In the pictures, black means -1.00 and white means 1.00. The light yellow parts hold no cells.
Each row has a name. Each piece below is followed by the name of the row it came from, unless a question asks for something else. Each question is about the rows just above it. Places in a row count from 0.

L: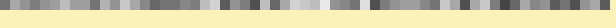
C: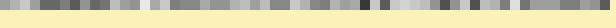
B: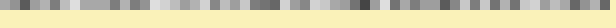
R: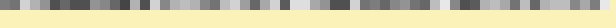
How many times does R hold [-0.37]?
7
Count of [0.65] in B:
5

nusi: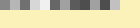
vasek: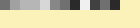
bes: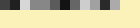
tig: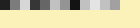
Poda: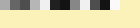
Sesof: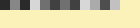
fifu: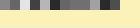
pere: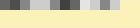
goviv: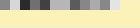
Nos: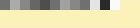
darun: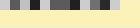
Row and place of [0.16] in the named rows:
tig, 6
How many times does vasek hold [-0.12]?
3
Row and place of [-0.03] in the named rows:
tig, 1
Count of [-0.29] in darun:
3
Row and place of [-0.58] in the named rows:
tig, 3

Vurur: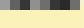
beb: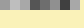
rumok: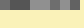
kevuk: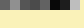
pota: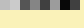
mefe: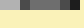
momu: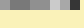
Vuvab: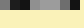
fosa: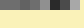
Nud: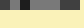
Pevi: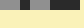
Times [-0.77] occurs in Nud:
1
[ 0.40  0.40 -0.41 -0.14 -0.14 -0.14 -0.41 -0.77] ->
mefe
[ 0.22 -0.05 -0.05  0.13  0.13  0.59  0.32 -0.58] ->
momu
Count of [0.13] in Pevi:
4
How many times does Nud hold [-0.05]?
4

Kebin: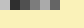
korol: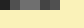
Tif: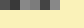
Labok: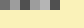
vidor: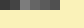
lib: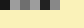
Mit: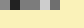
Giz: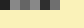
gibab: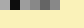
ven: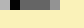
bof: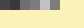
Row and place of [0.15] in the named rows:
ven, 5
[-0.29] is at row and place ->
vidor, 4

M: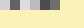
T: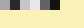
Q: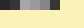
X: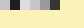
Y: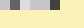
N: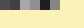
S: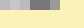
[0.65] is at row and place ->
M, 0
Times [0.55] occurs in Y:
3

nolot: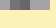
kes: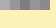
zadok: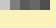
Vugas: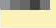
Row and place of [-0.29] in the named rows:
zadok, 2
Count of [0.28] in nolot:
3
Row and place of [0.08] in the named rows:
kes, 4

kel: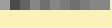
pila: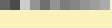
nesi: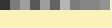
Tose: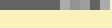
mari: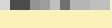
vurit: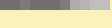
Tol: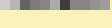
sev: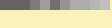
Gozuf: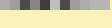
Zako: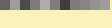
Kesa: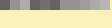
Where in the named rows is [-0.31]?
nesi, 3
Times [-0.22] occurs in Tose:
7

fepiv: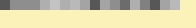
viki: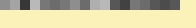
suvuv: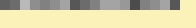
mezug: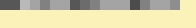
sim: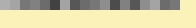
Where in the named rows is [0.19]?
suvuv, 12
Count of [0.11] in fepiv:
4
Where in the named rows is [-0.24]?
suvuv, 0

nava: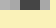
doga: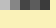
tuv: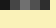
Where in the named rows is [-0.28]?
doga, 3
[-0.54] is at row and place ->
doga, 4
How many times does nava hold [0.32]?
2
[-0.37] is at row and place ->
tuv, 3
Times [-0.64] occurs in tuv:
1

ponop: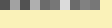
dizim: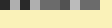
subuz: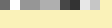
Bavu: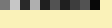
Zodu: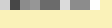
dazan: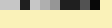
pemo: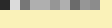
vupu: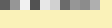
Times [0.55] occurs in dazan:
3
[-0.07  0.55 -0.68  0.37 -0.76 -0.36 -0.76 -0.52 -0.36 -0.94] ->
Bavu
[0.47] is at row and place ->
dizim, 7
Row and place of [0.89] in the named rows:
vupu, 2
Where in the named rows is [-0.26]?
vupu, 0
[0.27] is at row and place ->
ponop, 1
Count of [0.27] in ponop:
1

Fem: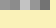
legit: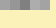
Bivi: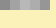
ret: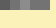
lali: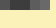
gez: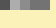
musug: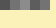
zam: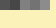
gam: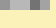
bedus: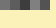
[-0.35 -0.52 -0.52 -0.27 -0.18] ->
lali
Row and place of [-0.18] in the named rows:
lali, 4

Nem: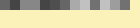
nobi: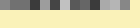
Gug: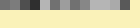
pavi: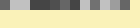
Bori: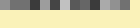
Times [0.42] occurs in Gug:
3
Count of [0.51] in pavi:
4
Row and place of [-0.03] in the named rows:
Gug, 1

